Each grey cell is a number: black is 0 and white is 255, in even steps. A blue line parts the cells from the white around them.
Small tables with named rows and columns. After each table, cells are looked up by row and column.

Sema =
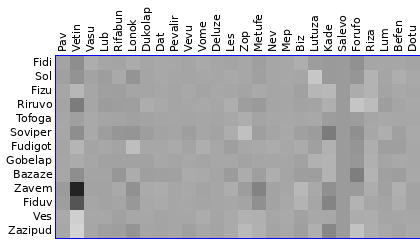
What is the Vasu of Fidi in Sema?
173
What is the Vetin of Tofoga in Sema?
160
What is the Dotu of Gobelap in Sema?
167
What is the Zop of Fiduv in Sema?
164
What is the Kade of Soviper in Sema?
123
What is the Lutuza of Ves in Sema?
168
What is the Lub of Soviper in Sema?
158
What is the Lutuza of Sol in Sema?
199
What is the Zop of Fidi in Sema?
167
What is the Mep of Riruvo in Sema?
166
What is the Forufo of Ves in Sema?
172
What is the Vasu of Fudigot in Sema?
164
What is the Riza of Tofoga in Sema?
166
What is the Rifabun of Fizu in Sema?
159

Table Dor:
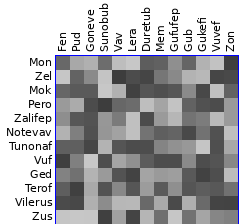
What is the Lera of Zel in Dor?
76
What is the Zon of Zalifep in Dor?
154
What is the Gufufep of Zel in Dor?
137
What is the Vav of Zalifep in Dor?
123
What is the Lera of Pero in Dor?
108
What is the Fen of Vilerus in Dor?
75

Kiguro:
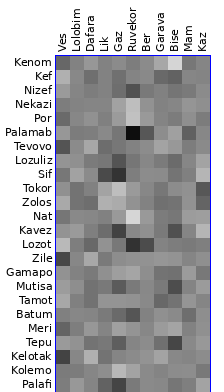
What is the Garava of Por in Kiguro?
132
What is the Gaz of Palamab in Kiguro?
118
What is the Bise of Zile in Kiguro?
147
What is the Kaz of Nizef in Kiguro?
139
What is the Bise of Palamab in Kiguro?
160
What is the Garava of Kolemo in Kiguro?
132
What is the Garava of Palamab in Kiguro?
141
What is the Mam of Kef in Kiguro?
134
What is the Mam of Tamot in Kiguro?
149
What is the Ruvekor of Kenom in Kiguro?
125
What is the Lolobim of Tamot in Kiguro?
128
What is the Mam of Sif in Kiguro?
128
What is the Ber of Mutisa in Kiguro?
136
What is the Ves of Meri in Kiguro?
100
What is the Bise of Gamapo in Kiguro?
113
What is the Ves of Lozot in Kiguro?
185
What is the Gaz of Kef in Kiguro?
112
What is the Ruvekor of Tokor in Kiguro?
154
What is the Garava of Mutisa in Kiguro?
122

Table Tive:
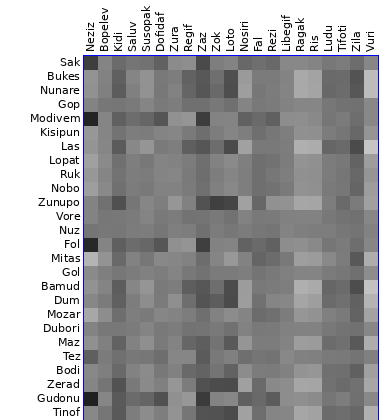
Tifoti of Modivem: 123
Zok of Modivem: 131
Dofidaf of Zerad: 128
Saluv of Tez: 120
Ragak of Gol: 132
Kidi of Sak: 107
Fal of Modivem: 106
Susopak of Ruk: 124

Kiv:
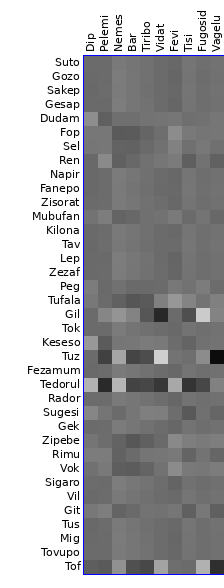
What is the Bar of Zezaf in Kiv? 118
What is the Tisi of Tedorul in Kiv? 52
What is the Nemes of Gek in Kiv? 123
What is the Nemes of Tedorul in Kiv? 181
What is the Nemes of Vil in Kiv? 121
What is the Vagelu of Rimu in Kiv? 102
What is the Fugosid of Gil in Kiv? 203
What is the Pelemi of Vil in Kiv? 108
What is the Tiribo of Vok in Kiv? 100
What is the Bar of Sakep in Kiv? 118
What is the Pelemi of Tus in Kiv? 108
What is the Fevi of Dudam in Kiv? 118
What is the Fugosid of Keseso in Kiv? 113
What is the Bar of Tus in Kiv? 117
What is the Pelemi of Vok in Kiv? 121
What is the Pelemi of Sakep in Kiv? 108
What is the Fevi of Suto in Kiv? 104

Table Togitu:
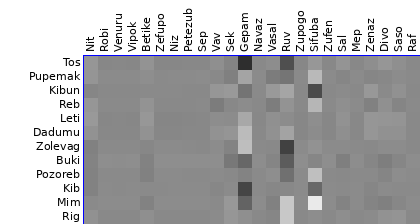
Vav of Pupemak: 137
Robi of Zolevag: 138
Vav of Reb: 124
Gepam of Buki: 103
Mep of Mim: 139
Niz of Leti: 134
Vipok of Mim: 140
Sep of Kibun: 137
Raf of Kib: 138
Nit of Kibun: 134
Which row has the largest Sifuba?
Mim

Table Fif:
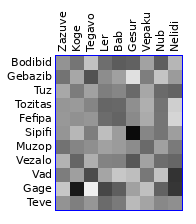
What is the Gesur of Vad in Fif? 190
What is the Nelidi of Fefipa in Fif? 213
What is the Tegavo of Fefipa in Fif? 150
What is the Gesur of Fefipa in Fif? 138
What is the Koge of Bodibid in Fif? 117
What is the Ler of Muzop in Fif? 161
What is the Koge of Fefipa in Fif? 145
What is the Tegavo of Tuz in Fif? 161
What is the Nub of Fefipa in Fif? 117
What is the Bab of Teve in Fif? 122
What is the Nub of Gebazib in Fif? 196
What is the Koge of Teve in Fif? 127
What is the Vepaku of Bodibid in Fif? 162
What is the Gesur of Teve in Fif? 186

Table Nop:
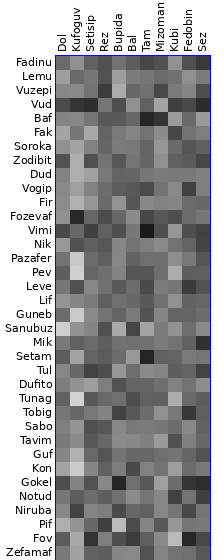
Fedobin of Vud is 73
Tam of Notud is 117
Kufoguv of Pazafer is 200
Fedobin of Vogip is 65
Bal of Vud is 145
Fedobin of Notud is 115
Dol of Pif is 174
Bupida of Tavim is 138
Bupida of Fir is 147
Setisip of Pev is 102
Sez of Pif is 121
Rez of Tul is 77
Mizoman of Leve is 124
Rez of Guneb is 115
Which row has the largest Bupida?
Pif

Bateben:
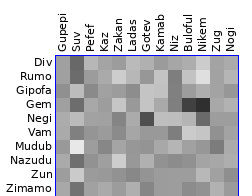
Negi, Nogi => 157
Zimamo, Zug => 177
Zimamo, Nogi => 155
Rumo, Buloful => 194
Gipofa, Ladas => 141
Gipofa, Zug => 163
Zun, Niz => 157
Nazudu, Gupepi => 170
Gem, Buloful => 65
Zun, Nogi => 143
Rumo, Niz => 126
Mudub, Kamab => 168
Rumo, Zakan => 205
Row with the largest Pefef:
Div

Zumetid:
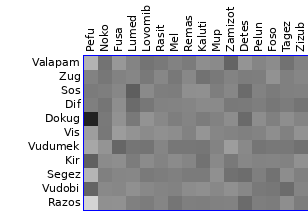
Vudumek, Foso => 120
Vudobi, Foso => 119
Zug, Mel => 120
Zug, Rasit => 135
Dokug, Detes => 106
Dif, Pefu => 127
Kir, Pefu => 96
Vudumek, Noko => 148

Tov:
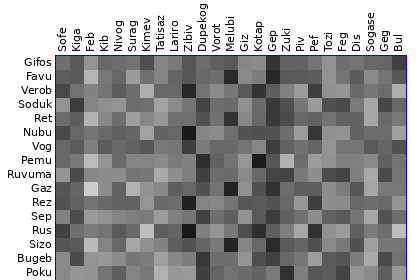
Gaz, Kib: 142
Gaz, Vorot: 114
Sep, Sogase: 166
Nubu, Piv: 155
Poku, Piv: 126
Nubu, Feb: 117
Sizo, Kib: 131
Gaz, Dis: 87
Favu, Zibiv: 87
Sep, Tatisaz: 156
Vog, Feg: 118
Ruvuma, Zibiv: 127
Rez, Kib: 104
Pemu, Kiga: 120
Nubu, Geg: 109
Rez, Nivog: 98
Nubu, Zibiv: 25
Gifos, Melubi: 88
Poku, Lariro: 152

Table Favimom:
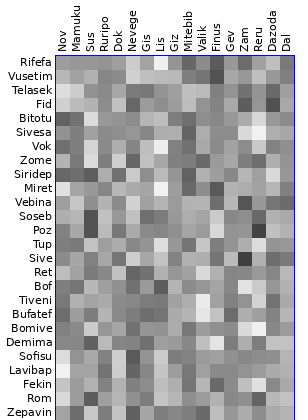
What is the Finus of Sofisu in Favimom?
160
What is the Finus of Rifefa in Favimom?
91
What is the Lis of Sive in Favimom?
195
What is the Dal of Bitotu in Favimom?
139
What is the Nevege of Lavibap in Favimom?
101
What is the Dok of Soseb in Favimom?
152
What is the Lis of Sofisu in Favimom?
203
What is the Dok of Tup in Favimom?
172
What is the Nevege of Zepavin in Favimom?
96
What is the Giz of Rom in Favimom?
182
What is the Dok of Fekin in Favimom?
178
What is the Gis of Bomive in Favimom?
149
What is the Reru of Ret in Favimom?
154
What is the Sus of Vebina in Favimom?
143
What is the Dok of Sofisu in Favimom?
206
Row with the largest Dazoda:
Siridep

